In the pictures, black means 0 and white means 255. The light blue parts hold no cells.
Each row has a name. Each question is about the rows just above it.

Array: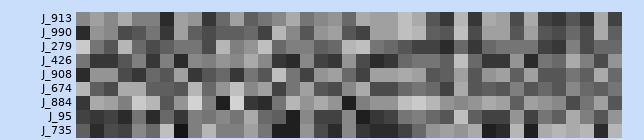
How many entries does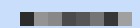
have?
8
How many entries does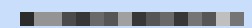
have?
16
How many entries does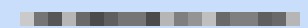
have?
20

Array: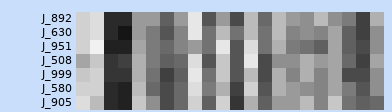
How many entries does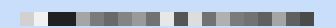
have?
21
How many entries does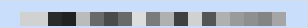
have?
19
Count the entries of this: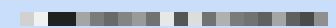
22

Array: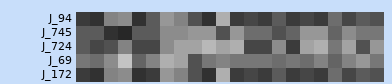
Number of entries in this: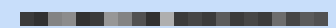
22
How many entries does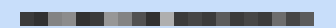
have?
21

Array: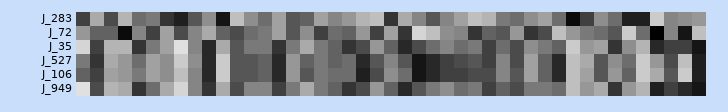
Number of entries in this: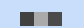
3
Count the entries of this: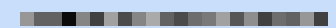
22
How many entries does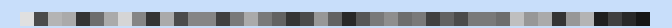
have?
45

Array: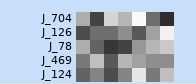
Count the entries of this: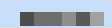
6
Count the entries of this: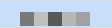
5
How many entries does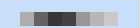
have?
7
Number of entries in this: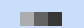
3
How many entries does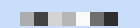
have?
7

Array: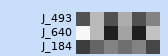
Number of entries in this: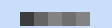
5
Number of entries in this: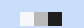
3

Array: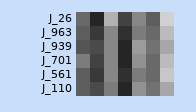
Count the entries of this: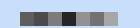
7
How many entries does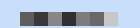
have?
7
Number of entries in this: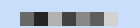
7
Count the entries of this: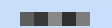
5
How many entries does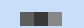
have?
3

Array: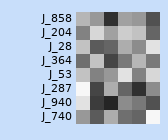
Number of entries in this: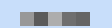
5
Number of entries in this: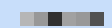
6
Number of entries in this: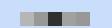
5
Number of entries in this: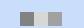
3

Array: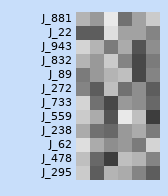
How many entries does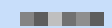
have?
6
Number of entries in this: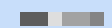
6
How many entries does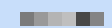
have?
6
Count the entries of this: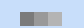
3

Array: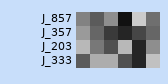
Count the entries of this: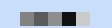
5
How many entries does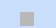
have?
1
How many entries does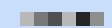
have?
6
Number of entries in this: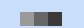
3
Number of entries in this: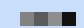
4
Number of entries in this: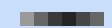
6
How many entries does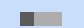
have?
3

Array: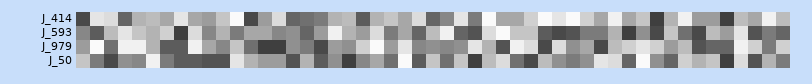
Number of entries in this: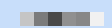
6
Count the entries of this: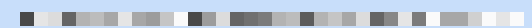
36
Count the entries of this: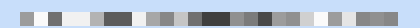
27
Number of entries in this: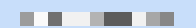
11
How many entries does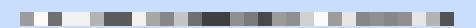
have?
31
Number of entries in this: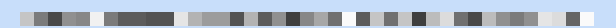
41
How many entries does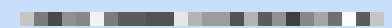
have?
26

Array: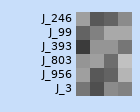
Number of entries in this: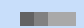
4
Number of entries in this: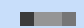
4
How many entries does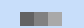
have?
3
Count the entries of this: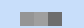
3
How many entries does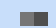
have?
2
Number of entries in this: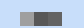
3
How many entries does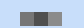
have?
3

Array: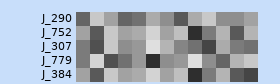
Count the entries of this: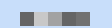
5
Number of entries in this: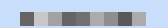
9
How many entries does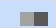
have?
2
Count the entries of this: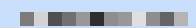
12
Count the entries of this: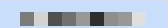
9
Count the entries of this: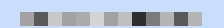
13
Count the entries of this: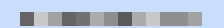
13

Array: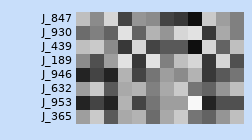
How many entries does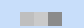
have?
3
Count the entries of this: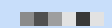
6
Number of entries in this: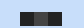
3

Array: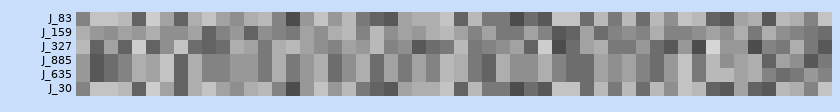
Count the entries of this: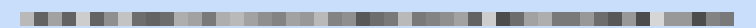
51
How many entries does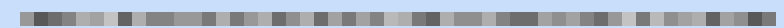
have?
54
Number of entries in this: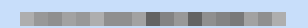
19
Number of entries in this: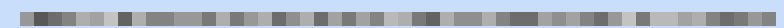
54
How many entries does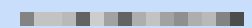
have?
16

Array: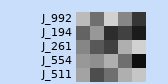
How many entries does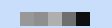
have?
5
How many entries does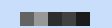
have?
5
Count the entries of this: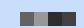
4
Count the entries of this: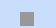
1

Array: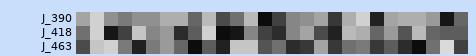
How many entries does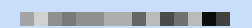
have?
15
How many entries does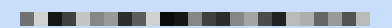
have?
25
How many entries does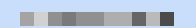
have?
11
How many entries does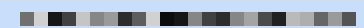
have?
24
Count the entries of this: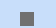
1
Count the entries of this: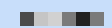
6
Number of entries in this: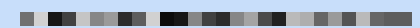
28

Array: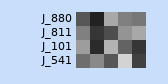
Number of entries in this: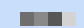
4
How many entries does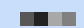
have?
4
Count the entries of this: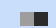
2
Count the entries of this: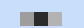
3
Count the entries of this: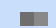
2
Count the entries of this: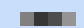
4

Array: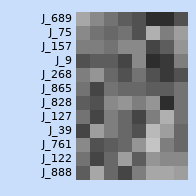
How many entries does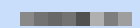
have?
8
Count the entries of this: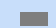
2
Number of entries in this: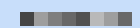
8

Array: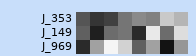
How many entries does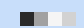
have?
4
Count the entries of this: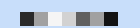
7

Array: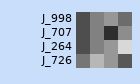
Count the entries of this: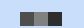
3
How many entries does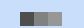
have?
3
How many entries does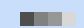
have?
4
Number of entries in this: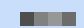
4
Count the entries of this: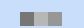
3
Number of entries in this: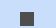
1

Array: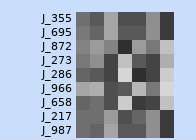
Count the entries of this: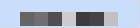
7
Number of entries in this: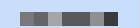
7
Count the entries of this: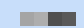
4
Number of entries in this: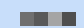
4
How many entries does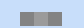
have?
3
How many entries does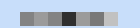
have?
7
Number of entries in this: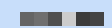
6

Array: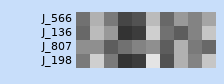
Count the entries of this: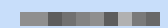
10
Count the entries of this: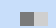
2
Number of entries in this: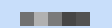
5

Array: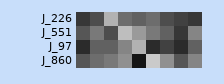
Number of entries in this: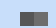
2
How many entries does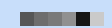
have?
6
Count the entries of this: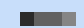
4
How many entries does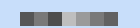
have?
7

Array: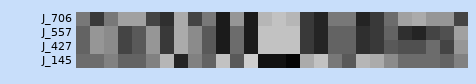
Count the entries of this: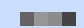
4
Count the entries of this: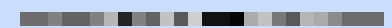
26
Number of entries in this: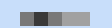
5
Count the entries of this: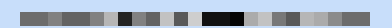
25
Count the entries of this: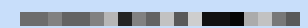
20
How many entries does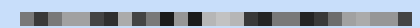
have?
28

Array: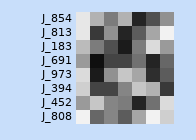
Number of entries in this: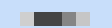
5
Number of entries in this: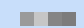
4
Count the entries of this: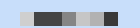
7
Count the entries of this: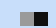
2

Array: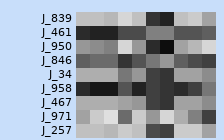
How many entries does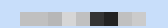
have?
9
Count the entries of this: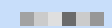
6

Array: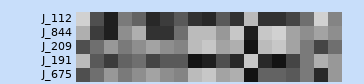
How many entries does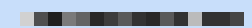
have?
16
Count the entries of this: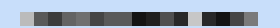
17
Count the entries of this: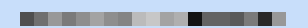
19
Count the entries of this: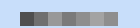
7
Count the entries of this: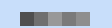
5

